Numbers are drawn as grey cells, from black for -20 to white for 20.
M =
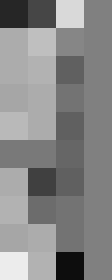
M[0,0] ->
-14
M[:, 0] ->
[-14, 7, 7, 6, 9, -1, 7, 8, 6, 17]
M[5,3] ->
0
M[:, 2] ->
[14, 1, -5, -2, -5, -4, -5, -2, -2, -18]
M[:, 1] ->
[-9, 10, 8, 7, 7, -1, -10, -3, 7, 8]
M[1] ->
[7, 10, 1, 0]
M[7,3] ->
0

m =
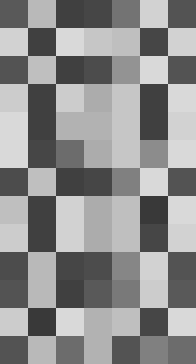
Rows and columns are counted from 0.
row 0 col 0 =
-6
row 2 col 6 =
-7
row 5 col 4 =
11
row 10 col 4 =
-1
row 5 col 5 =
2
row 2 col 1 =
10
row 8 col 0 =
12
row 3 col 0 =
12
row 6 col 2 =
-10
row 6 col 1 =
10
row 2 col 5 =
14
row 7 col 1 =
-10
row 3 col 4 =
11
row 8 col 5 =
-9
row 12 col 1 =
9
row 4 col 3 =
8
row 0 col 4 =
-2
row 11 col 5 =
-9
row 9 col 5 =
13
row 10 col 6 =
-6
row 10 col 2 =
-10
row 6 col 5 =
14
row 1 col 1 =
-10
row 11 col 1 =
-11
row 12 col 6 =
-3
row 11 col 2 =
14

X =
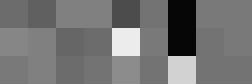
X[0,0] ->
-3
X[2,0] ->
-1
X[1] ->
[1, 0, -4, -3, 17, -1, -19, -2, -1]
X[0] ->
[-3, -5, 0, 0, -8, -2, -19, -1, -1]
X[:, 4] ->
[-8, 17, 2]
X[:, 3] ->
[0, -3, -2]

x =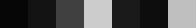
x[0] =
-19
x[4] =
-16
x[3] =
12

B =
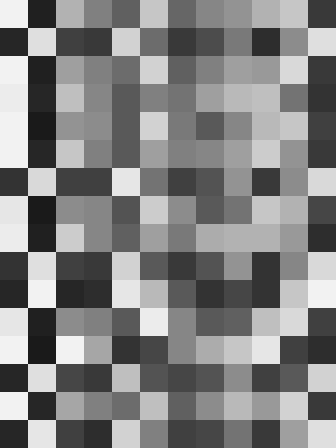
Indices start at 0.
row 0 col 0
18
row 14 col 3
0
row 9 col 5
-6
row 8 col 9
8
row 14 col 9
4
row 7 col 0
16
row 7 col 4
-7
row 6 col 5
-2
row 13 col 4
10
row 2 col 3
0
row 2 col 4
-3
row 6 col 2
-10
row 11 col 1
-15
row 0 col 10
11
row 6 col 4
16
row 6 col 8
3
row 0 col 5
11
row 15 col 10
5
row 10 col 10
11
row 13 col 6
-9
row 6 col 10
2
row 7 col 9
11
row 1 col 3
-11
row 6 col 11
14
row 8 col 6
-1
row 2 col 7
0
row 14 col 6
-5
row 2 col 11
-11
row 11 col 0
16
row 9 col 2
-10
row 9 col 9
-12
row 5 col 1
-14
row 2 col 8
5
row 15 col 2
-10
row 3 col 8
9
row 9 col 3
-11
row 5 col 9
12
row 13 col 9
-10

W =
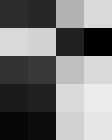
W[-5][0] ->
-13
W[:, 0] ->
[-13, 14, -12, -16, -19]
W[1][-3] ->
13
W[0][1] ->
-14
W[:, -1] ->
[14, -20, 14, 17, 16]
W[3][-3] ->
-15
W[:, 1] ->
[-14, 13, -11, -15, -18]

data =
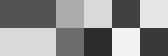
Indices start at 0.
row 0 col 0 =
-7
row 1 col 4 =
18
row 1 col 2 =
-3
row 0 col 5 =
16

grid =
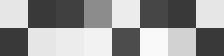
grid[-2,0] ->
16
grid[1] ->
[-11, 16, 17, 18, -8, 19, 13, -11]

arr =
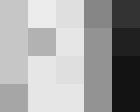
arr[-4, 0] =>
11
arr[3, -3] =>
16
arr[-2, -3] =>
15
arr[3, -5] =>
6
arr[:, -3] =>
[15, 16, 15, 16]
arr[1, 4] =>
-15

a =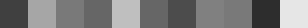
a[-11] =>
-10
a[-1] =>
16
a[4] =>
10
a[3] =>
-4

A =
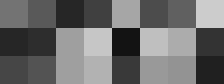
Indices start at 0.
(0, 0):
-2
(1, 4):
-17
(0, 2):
-14
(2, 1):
-7
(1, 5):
10
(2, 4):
-11
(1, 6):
7
